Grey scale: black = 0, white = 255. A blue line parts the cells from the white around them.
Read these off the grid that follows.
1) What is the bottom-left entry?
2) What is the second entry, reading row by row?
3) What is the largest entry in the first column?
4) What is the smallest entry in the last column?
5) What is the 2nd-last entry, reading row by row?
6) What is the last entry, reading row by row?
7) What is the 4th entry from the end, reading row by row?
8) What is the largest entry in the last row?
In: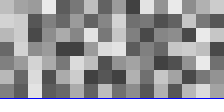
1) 128
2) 163
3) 211
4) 73
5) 219
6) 163
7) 86
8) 227

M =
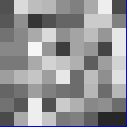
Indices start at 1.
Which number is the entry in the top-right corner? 74
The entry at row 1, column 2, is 218
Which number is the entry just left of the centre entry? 211
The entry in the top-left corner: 81
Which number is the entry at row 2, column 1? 87
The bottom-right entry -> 39
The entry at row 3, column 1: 114
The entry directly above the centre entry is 61
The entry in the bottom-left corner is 74
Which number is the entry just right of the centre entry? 176
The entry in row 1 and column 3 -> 189
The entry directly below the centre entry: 231
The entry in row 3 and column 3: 170
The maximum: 246
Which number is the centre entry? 197

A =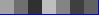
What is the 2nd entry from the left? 111
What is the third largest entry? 132
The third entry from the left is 48
